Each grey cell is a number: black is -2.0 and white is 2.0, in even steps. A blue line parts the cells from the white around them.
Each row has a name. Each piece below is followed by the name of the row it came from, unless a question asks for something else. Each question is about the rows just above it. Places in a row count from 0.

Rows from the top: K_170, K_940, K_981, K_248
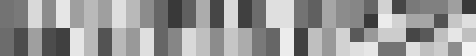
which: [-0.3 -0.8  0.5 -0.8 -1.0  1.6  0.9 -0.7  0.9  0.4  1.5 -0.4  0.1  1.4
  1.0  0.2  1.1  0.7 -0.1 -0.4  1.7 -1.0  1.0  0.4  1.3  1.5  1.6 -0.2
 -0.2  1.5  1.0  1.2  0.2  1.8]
K_248

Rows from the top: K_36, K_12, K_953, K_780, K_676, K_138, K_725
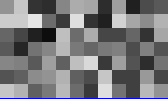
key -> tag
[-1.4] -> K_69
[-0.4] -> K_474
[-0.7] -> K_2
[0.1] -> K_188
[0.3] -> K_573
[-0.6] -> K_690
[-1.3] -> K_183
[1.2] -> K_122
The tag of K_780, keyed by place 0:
K_690
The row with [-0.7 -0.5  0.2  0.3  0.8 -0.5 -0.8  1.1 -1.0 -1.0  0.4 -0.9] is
K_138
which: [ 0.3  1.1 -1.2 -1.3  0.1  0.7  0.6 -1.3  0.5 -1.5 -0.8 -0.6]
K_36

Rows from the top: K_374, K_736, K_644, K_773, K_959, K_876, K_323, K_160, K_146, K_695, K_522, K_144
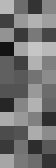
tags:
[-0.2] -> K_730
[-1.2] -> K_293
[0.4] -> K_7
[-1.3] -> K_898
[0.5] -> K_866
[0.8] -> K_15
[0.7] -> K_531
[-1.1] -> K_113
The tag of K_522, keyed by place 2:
K_898
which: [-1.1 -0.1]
K_644
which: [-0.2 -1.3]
K_522

